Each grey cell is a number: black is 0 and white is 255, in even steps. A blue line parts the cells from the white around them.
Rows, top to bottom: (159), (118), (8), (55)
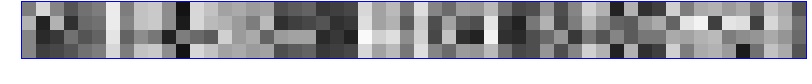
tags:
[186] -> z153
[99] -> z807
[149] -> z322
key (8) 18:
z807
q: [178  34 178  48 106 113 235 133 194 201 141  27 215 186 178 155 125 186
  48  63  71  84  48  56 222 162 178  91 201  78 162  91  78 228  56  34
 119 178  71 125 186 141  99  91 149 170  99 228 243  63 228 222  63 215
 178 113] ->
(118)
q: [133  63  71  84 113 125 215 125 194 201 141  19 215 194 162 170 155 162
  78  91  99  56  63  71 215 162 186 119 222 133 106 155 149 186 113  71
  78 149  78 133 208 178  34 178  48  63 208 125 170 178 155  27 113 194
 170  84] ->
(55)
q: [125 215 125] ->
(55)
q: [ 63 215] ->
(118)
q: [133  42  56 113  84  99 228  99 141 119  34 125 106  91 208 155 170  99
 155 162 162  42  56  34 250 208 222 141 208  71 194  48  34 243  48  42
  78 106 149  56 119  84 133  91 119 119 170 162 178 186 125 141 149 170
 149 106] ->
(8)

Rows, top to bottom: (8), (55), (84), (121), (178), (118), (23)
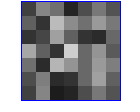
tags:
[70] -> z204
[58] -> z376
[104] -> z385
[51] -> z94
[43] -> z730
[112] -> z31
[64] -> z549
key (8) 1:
z549
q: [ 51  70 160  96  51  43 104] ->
(84)
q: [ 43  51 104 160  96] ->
(118)
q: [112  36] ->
(8)
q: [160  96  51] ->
(84)
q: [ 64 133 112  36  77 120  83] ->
(8)
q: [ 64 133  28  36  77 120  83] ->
(23)

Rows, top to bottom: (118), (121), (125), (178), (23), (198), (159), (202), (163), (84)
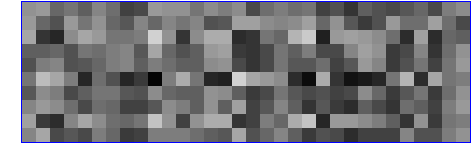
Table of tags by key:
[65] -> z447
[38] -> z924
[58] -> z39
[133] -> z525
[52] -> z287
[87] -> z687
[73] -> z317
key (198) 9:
z39
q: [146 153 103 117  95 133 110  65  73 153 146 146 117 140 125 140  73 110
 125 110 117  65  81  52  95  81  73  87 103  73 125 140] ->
(118)
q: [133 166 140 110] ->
(163)
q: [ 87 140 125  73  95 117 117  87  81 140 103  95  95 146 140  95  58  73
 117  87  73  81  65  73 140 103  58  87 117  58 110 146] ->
(159)
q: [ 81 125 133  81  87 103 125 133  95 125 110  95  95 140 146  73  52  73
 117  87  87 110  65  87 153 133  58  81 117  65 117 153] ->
(23)

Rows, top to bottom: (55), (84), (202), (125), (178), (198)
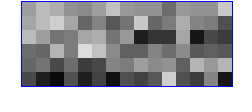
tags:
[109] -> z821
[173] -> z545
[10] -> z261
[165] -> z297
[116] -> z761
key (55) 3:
z545
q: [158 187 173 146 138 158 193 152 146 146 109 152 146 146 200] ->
(55)

